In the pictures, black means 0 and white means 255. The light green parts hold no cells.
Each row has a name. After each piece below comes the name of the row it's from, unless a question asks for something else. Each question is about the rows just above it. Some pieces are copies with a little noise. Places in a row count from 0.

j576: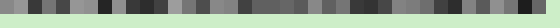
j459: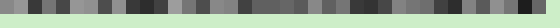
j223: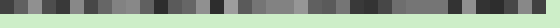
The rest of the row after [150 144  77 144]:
[ 57  45  65 157 117  77 136 130  65  96  96 102  90 136  96 117  57  51
  71 130 117 110  65  45 130  90 144 117  29 102]
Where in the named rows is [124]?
j576, 29
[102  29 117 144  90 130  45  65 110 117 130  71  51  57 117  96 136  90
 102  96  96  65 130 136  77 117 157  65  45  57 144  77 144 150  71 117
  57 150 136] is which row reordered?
j459
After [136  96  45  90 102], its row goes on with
[144  45 157  90 117 130 130 150  96  90 117  57  51  71 110 117 117 117
  51 144  51  45  71 136  65]
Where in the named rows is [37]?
j576, 7

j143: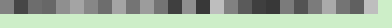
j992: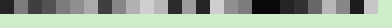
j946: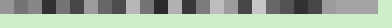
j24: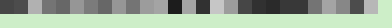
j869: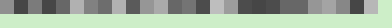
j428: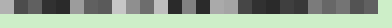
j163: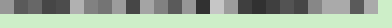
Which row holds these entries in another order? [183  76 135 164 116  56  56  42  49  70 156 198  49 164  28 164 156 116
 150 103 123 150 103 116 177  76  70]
j24
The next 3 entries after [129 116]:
[156  70 164]
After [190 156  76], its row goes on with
[ 70  76 103 103 150 164 135  70 183]
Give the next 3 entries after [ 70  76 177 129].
[116 156  70]
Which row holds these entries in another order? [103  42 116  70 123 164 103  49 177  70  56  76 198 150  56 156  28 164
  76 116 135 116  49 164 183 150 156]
j24
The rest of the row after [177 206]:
[183  42 156  36 206 143 123   8   8  36  49 103 183 135  28 198]
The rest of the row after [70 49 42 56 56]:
[116 164 135  76 183]

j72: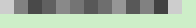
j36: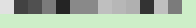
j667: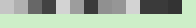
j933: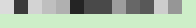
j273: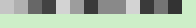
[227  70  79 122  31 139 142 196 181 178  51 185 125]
j36
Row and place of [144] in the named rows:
j667, 7
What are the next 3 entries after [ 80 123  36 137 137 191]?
[183 176  51]
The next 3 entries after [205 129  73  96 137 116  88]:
[110 150  88]
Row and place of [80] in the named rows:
j36, 2
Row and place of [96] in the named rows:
j72, 3

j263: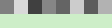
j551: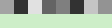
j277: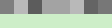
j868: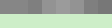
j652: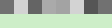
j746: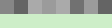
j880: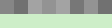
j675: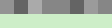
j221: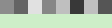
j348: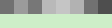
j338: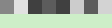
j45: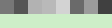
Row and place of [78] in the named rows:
j348, 7
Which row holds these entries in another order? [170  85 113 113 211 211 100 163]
j652
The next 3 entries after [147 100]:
[170 134 134]
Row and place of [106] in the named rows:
j45, 5
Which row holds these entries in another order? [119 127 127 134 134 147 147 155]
j868
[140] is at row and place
j221, 0

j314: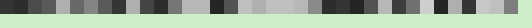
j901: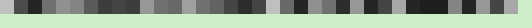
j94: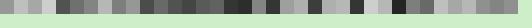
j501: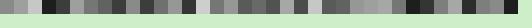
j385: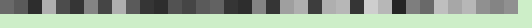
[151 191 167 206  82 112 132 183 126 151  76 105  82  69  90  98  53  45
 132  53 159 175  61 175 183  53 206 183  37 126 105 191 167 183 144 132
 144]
j94
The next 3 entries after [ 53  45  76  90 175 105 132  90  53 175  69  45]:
[118 183 183]
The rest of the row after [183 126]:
[151  76 105  82  69  90  98  53  45 132  53 159 175  61 175 183  53 206
 183  37 126 105 191 167 183 144 132 144]
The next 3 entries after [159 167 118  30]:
[ 53 126 167]

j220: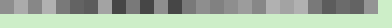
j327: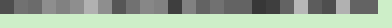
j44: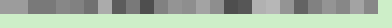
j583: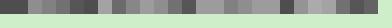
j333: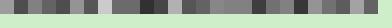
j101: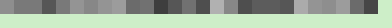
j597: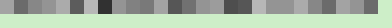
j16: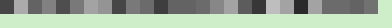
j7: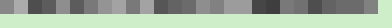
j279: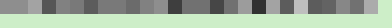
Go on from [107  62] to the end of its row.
[ 99  99 107 135 163  92  55 190 163  42 163 107 107  99 113]
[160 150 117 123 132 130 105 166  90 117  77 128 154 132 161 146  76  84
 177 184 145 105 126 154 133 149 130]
j44

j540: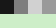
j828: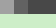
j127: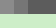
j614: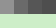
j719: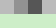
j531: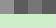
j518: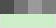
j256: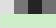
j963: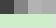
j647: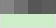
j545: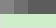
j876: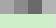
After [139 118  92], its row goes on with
[92]
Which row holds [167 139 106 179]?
j876
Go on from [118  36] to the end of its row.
[112]
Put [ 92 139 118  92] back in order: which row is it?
j127

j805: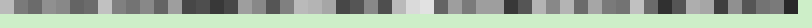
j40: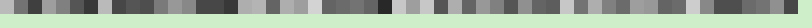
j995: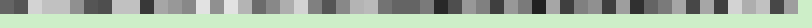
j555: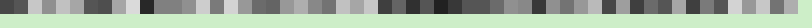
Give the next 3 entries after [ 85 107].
[144 136  56]
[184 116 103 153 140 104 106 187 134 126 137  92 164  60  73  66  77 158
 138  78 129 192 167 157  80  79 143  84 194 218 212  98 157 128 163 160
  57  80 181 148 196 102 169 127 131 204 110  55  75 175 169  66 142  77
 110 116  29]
j805
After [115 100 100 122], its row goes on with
[ 40  78 152 128  63 152 122  33 166  63 128 144  63 158  48 100 122 166
  71 166  63 211 174 193  71 158]
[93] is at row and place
j40, 39
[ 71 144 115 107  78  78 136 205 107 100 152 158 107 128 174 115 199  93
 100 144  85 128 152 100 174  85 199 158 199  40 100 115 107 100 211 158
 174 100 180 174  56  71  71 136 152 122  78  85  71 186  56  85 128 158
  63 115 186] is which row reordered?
j40

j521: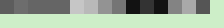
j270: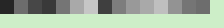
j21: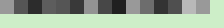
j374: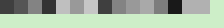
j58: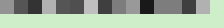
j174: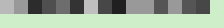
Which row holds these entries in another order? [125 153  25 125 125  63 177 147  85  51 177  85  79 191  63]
j58
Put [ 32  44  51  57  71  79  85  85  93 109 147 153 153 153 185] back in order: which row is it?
j21
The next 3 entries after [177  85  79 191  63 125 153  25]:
[125 125  63]
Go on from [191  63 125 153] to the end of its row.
[ 25 125 125  63 177]
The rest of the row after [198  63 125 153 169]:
[191 147 117 109]
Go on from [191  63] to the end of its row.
[125 153  25 125 125  63 177]
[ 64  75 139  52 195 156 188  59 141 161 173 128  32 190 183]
j374

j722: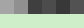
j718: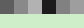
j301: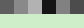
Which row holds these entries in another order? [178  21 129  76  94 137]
j301
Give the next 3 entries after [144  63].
[76 56 82]
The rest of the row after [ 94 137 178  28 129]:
[158]

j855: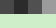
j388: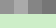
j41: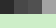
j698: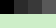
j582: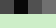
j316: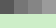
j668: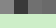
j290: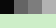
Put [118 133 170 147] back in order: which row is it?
j388
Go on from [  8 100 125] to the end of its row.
[178]
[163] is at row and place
j41, 3
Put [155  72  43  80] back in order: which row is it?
j855
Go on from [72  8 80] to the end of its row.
[112]
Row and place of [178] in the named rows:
j290, 3

